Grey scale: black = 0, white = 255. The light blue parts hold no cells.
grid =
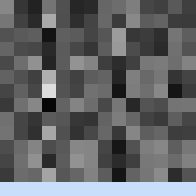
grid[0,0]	135
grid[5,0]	98
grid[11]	[69, 111, 145, 41, 92, 146, 133, 64, 43, 63, 120, 123, 107, 129]
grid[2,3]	19
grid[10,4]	89
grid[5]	[98, 81, 64, 175, 81, 65, 93, 99, 37, 127, 105, 119, 52, 68]
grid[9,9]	134
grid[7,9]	39
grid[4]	[73, 110, 145, 36, 92, 147, 132, 62, 44, 64, 120, 123, 110, 131]
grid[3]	[101, 75, 71, 41, 91, 71, 54, 93, 153, 76, 57, 42, 112, 83]
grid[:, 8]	[109, 59, 156, 153, 44, 37, 20, 119, 125, 56, 22, 43, 21]
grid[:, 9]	[126, 137, 55, 76, 64, 127, 125, 39, 102, 134, 82, 63, 99]
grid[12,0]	58
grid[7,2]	135
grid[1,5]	46
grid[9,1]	69
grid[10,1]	106
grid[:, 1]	[54, 65, 90, 75, 110, 81, 97, 112, 69, 69, 106, 111, 108]
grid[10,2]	132
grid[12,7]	92
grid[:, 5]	[38, 46, 91, 71, 147, 65, 68, 132, 55, 50, 135, 146, 102]
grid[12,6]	130
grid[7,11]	77
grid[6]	[69, 97, 71, 220, 83, 68, 113, 107, 20, 125, 111, 136, 21, 59]
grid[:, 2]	[34, 42, 94, 71, 145, 64, 71, 135, 53, 48, 132, 145, 103]
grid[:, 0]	[135, 118, 82, 101, 73, 98, 69, 57, 112, 115, 77, 69, 58]

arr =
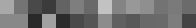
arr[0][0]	168
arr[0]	[168, 116, 73, 59, 99, 126, 105, 194, 132, 152, 143, 115, 122, 107]
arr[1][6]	85
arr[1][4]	43
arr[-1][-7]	140
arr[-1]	[136, 136, 41, 161, 43, 73, 85, 140, 96, 88, 105, 106, 125, 68]
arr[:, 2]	[73, 41]

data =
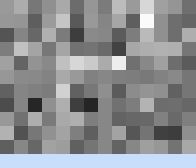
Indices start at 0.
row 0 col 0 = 153
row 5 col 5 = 153
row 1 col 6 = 153
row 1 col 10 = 250
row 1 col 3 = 155
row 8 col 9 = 103
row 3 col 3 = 119
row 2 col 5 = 61
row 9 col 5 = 127
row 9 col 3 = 145
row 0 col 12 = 149
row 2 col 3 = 176
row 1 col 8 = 166
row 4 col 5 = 215
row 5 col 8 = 127
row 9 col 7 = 135
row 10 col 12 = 115
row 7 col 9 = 125
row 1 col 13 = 101
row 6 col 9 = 140
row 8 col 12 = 105
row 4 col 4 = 192
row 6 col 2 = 128
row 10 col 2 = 103
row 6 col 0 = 97
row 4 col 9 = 112
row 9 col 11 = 64
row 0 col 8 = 188
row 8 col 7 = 135
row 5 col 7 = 135
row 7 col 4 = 175
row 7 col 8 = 113
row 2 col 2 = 103
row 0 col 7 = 123
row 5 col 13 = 118
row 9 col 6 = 95
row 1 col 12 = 110
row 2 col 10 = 186
